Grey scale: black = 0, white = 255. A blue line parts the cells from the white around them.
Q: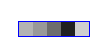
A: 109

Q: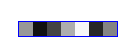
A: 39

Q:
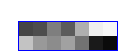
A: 26

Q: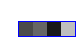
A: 75

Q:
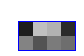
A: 42

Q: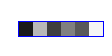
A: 63

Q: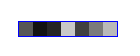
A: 37

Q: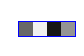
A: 104
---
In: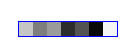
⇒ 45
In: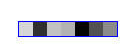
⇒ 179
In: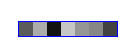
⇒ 198
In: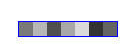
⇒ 168
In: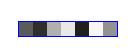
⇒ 232
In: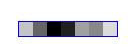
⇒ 32
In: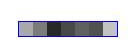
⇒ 73
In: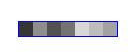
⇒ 115
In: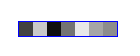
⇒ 115
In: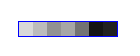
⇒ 166
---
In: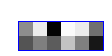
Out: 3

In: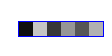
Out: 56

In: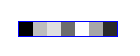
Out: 223

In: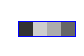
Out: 172

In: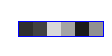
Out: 216

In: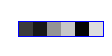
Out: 148

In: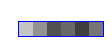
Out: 81
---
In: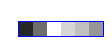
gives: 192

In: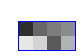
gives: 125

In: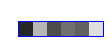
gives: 97

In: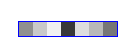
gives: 185

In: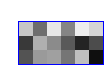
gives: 238

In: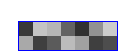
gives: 146

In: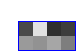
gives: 47

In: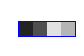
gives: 225
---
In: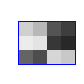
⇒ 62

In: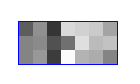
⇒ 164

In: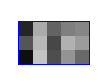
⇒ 134

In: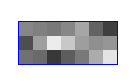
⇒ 63

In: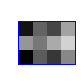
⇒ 163

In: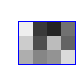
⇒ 113
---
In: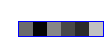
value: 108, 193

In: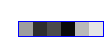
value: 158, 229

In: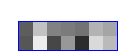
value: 93, 186

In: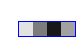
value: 226, 161

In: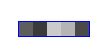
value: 94, 74

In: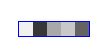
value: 241, 99
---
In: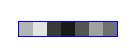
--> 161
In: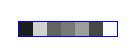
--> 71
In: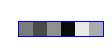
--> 233
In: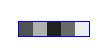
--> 106
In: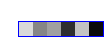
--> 195
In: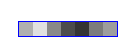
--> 124
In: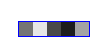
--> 29
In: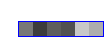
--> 200
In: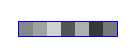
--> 56
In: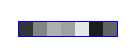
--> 29
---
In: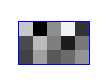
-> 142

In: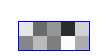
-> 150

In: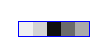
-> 14

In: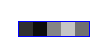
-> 133

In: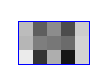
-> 140

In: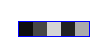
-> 212

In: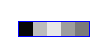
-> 231
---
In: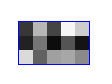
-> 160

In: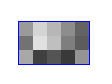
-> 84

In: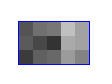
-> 104

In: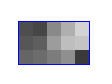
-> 124

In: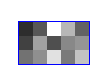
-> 225

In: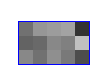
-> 143
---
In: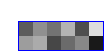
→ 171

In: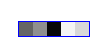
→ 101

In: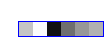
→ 251

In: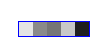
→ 228

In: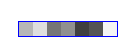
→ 118

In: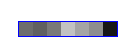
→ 121

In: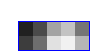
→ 61

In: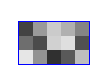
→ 230

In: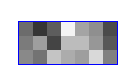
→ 196
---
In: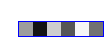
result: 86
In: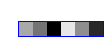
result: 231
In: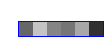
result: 118
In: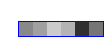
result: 180
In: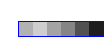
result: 133
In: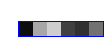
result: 64
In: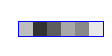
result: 168
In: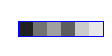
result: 94
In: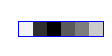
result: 90
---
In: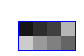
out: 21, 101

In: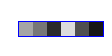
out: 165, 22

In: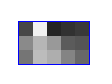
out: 71, 104

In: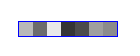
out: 185, 140

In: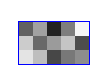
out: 97, 141

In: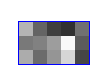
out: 180, 70

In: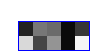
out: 34, 246
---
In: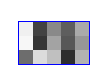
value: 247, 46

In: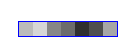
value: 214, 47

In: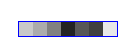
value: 232, 35

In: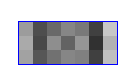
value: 199, 49

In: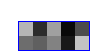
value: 195, 9

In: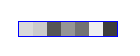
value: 239, 61

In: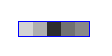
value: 211, 45
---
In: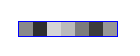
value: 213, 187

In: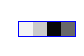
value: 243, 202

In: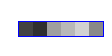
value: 209, 184

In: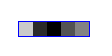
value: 202, 131

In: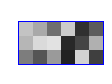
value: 226, 218

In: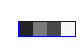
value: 246, 122

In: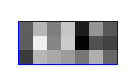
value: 239, 203
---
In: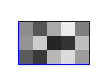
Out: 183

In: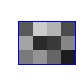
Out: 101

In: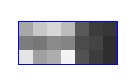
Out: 173

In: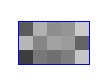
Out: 112

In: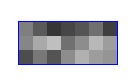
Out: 84

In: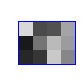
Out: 201

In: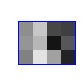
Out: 161

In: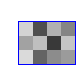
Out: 140

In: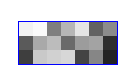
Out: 209
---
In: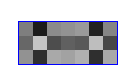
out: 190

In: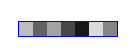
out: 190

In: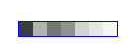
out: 230

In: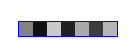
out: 182

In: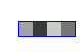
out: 162

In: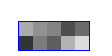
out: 179

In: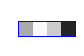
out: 204

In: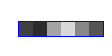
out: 164

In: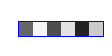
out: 226

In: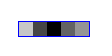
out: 149
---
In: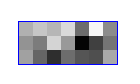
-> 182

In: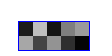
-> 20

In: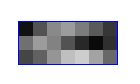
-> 137

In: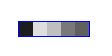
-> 191

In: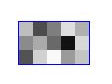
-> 126

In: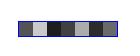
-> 30

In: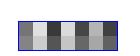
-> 57
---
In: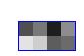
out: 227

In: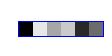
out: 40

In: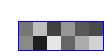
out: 88

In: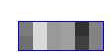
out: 48

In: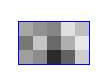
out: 191

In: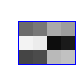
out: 243

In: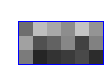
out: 196

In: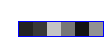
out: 19
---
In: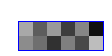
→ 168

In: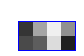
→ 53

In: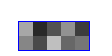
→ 167

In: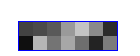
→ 66

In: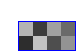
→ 179

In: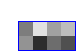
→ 125

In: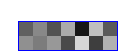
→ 96
